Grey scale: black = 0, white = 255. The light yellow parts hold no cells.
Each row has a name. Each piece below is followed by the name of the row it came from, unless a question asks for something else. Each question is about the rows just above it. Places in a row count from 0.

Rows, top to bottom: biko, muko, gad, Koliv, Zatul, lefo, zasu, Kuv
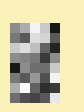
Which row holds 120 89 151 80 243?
lefo
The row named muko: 120 89 221 212 89
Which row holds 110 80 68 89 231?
Kuv
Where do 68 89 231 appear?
Kuv
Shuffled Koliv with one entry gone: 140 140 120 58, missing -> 131

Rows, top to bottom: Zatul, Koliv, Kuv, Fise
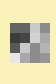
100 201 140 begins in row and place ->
Zatul, 1
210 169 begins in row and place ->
Koliv, 2
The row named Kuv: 89 201 140 180
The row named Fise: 231 169 140 150
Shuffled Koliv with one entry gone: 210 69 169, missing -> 60
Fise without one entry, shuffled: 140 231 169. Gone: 150
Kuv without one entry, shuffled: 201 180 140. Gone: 89

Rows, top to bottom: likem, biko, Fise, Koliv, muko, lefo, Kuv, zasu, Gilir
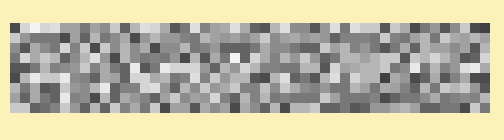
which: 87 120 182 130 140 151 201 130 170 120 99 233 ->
muko
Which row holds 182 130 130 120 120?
muko
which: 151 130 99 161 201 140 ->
zasu
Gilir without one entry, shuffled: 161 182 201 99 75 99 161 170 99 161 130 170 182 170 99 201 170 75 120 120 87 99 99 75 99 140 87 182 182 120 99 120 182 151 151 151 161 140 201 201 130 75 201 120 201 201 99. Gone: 110
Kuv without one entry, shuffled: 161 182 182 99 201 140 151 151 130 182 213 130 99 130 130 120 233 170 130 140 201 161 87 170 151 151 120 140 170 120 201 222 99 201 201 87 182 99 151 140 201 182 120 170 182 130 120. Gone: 192
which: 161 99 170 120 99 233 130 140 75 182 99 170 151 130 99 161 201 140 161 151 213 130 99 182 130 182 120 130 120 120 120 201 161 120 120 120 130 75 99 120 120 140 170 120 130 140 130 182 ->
zasu

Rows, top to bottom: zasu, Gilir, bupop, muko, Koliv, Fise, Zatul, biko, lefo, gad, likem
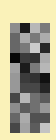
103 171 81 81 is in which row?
gad
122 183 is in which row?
Koliv
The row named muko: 7 59 50 171
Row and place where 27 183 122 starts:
zasu, 1
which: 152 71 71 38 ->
Zatul

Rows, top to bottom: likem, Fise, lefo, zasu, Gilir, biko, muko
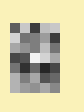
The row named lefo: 167 145 126 190 116
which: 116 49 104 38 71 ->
Gilir

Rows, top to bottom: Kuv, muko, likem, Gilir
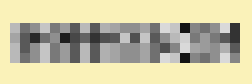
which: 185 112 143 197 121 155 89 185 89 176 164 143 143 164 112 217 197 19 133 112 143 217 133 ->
Gilir
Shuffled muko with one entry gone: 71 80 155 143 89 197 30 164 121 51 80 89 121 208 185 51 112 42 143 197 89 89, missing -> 100

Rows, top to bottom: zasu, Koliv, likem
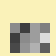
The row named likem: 73 148 177 94
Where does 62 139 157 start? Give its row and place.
Koliv, 0
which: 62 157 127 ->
zasu
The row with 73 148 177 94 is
likem

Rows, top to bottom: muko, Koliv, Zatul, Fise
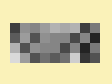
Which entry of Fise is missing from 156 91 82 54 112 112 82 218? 206
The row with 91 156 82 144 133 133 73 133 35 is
Koliv
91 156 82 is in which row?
Koliv
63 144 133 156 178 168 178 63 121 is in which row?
muko
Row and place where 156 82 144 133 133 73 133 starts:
Koliv, 1

